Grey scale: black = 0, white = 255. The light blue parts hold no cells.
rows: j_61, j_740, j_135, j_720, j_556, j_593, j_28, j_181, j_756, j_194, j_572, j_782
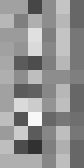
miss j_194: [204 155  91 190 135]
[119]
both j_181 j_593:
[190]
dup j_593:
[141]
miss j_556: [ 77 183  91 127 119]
[168]
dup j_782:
[175]
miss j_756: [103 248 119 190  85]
[111]

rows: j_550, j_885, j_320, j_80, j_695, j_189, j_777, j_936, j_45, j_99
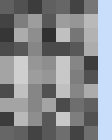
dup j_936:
[164]
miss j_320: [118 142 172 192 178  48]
[54]
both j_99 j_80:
[88]
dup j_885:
[157]
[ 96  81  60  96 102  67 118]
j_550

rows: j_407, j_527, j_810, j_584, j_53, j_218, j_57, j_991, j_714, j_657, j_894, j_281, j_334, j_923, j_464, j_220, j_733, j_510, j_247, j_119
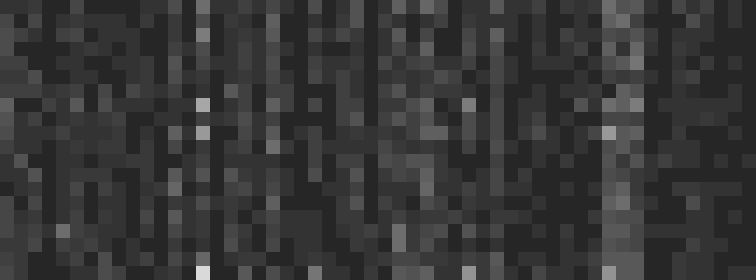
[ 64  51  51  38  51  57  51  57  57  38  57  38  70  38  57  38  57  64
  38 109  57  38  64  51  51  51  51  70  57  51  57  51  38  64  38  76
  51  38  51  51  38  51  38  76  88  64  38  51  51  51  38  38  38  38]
j_894
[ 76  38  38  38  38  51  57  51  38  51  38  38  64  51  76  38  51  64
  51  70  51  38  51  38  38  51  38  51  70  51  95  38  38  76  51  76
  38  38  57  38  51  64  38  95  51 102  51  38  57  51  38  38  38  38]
j_584
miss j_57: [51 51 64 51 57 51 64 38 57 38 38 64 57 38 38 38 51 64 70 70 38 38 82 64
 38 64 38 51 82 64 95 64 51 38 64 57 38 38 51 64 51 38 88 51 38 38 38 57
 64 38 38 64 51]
[44]

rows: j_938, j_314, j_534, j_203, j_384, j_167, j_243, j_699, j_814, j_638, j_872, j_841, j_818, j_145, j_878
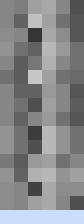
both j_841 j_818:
[160]
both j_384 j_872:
[113]
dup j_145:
[140]
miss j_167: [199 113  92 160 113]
[105]
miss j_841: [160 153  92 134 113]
[120]
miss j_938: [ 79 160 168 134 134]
[126]

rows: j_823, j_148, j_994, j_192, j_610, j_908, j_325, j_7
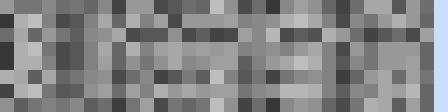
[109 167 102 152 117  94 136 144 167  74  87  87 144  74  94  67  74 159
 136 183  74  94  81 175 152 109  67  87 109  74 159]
j_994
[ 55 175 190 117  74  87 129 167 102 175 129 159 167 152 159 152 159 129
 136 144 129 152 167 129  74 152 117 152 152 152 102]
j_192
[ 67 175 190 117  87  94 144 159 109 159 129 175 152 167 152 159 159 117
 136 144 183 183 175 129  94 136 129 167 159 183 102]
j_325
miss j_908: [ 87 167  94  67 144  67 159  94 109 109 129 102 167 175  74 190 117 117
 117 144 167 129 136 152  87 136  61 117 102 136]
[123]
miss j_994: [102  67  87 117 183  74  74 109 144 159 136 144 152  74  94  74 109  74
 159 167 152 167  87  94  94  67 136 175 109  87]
[81]

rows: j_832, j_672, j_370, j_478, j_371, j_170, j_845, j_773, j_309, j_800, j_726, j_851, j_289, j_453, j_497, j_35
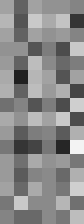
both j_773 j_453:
[207]
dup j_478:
[146]
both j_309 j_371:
[189]
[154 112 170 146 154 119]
j_851
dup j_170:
[162]
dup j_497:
[138]
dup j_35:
[105]

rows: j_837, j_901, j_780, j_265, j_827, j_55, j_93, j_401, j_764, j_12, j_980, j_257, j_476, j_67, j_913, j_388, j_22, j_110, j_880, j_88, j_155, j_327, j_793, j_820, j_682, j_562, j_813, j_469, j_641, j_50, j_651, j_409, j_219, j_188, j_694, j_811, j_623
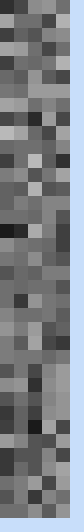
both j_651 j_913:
[98]
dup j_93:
[155]
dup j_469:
[140]
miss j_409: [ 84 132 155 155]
[78]

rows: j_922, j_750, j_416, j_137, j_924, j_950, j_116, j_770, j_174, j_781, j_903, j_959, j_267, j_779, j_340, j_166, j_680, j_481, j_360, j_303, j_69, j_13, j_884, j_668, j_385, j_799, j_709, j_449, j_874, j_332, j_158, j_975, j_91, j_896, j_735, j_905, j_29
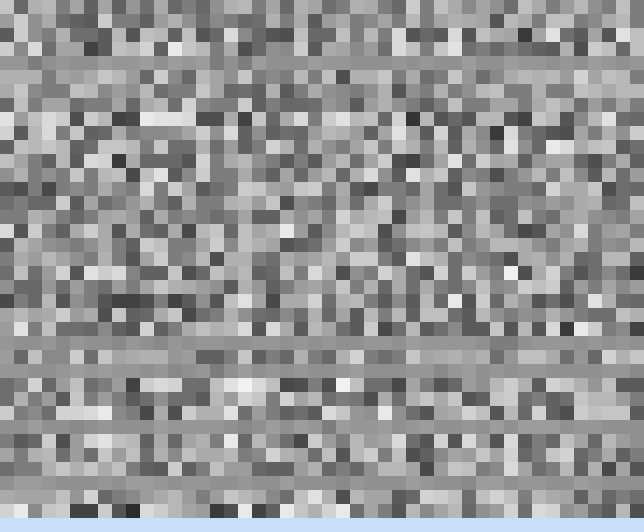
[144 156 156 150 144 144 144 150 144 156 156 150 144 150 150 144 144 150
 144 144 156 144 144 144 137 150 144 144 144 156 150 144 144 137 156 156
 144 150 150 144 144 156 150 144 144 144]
j_735
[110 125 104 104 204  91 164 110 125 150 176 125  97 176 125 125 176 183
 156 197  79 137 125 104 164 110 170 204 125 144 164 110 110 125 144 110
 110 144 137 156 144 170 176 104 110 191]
j_340
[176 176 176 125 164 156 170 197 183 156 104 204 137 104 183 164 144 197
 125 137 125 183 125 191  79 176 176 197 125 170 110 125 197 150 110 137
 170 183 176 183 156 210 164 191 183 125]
j_950
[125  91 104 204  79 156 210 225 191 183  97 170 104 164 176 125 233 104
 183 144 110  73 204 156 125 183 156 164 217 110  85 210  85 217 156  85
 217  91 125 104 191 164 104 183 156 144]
j_975
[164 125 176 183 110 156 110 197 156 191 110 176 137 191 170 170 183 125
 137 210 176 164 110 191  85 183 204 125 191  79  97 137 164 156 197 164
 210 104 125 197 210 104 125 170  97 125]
j_91
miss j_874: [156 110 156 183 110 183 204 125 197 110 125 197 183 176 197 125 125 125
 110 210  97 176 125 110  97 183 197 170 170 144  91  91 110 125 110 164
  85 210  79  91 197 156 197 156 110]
[117]
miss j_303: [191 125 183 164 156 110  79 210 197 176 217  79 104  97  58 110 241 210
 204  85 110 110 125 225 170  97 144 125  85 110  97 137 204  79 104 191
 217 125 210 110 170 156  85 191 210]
[131]

